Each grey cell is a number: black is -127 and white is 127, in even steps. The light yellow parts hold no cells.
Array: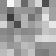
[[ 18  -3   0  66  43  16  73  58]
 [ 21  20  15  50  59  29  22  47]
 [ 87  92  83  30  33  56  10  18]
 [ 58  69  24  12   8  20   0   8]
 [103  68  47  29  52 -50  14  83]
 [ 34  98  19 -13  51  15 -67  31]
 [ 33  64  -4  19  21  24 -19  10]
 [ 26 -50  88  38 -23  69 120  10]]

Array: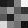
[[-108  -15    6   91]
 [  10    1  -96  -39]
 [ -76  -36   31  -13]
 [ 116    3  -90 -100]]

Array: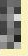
[[ 53 -39  11]
 [-95   6  38]
 [-31 -12 -63]
 [-59   5 -59]
 [ 89  20 -19]
 [-65   4 -65]
 [-21 -18 -49]]

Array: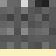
[[-39 -14 -48 -42 -17 -38 -14 -35]
 [-38 -37 -34 -37 -47 -38 -41 -42]
 [-52 -16 -22 -29  10 -47   2 -13]
 [-40 -29 -39 -46 -18 -40 -22 -27]
 [-38 -59 -25 -38 -65 -37 -61 -41]
 [-38 -29 -47 -40 -11 -38 -22 -28]
 [-24 -95 -82 -26  90 -25 -24  17]]

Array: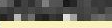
[[ -36  -21  -31  -60  -65   32   93  -81  -73  -94  -86  -18  -50   55
   -75  -91]
 [ -48  -70  -59  -55  -61  -58  -51  -61  -52  -54  -62  -54  -64  -59
   -72  -62]
 [ -73  -67  -70  -51  -58  -89 -100  -45  -43   -1  -52  -76  -62  -88
   -42  -20]]

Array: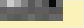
[[ -25  -24  -36  -31  -18  -31  -37  -32  -22]
 [ -40  -42  -33  -33  -38  -31  -28  -25  -32]
 [ -20 -117  -42  -14  -38    0   42   76   15]]
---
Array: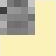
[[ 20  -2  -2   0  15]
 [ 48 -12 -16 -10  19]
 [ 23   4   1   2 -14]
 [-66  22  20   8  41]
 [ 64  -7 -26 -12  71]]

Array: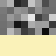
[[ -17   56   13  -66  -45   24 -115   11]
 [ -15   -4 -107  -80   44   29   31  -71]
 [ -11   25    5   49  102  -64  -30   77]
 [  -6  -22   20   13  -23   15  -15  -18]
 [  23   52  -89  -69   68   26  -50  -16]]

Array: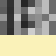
[[-28 -81  22 -13  77  31  60 -21]
 [-28 -78  22 -89 -52  15  60 -21]
 [ 23 -78  65 -66   7  15 -12  52]
 [-35 -81  20 -24  67  33  60 -21]
 [-28 -78  22 -89 -52  15  60 -21]]

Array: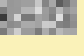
[[ -5  40  77  27  27  -4  44   9  56  40  38]
 [ 36  11  17  42  42  35  75  72   4  -2  13]
 [-69  25  83  -7  -7  35  26   0  94  -6  18]
 [ -1  24  25  52  52  90  28  10  55  21  34]
 [ 51  23  26  31  31  71   4  39 -34 -10  24]]

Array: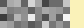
[[ 43  29 -12   1 -37 -19  75  -8  24  -7]
 [-66 -19  53  17 108   5 -46  31 -31 115]
 [ 46   0   8  14 -30   8  40  30  23  -9]
 [-37  42  52 -26  85  38 -58 -20 -20  68]]

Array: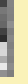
[[ 16  -1]
 [105  12]
 [ 44   2]
 [ 87   7]
 [ 84   0]
 [-82   7]
 [-61  -1]
 [-24  15]
 [-18   0]
 [ -7   2]
 [-59   4]]
